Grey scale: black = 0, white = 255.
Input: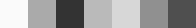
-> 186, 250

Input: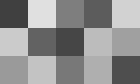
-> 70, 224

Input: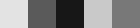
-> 23, 227

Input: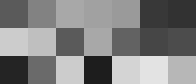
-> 168, 227

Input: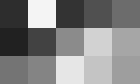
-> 139, 244

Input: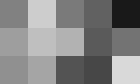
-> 178, 217

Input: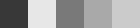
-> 121, 231

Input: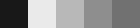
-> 184, 234

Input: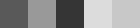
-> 53, 220
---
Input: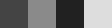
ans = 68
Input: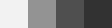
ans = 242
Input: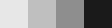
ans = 231
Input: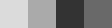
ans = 219
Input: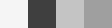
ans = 245
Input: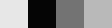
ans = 231
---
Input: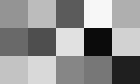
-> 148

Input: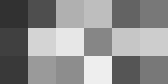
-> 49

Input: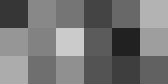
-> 54

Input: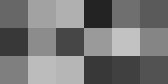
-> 103

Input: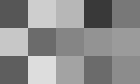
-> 86

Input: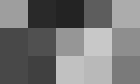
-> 158

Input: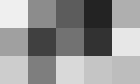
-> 239

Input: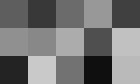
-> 94

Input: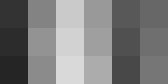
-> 51
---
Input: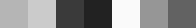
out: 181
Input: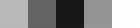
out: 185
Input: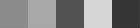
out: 139
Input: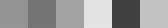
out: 148
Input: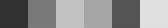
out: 50
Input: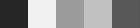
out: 38
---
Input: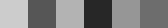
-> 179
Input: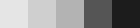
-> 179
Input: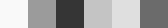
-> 53
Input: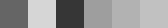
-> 54
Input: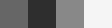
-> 136
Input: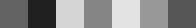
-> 213
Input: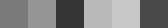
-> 54
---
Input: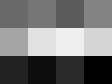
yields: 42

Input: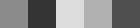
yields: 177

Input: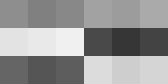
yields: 206

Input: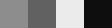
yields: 235

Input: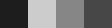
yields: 134

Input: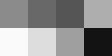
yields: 159

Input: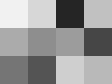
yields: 207
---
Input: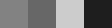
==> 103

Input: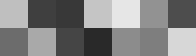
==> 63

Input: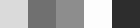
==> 112

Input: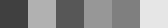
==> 177

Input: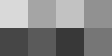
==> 165

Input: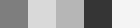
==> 217
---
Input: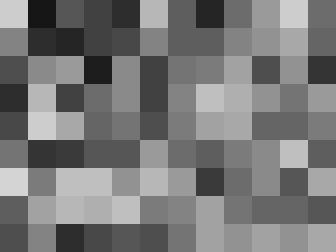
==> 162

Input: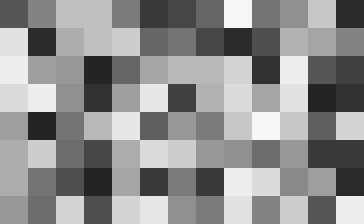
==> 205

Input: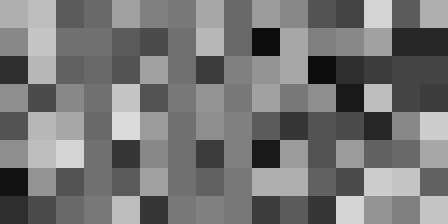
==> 148

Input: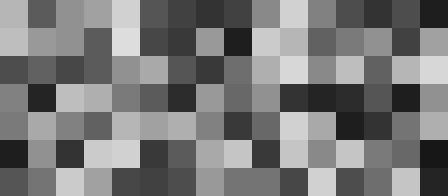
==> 110

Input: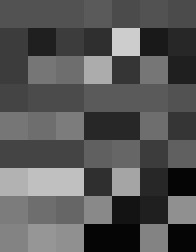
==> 5
